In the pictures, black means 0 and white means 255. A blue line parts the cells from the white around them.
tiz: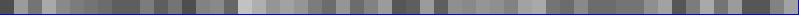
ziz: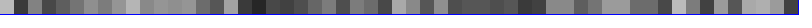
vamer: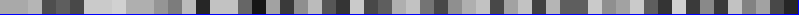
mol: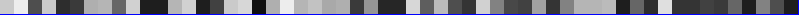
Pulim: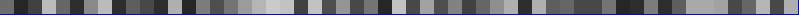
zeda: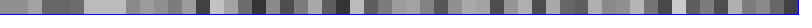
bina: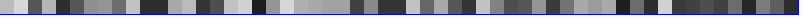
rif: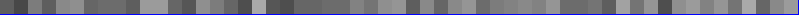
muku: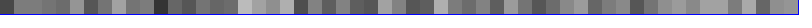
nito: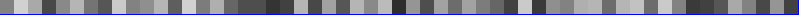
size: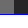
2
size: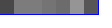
7
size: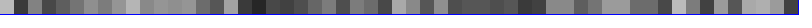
57
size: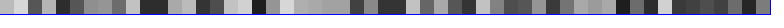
55
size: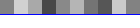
10
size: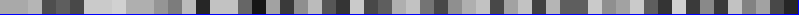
57
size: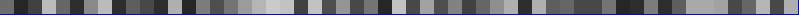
57

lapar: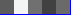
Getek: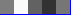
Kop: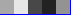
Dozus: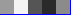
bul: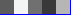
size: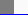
2
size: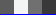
4
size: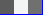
3
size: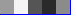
5

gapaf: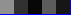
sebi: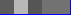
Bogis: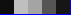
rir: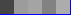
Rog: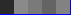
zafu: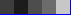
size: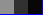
3
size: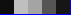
5
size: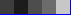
5

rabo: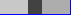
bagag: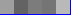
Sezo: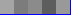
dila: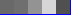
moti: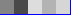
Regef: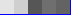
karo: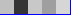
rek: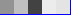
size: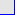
1
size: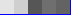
5
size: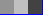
3
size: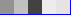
5
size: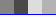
4

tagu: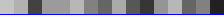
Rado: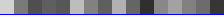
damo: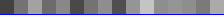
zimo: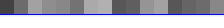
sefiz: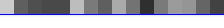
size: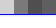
4
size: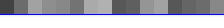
16
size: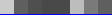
8
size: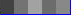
5
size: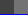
2

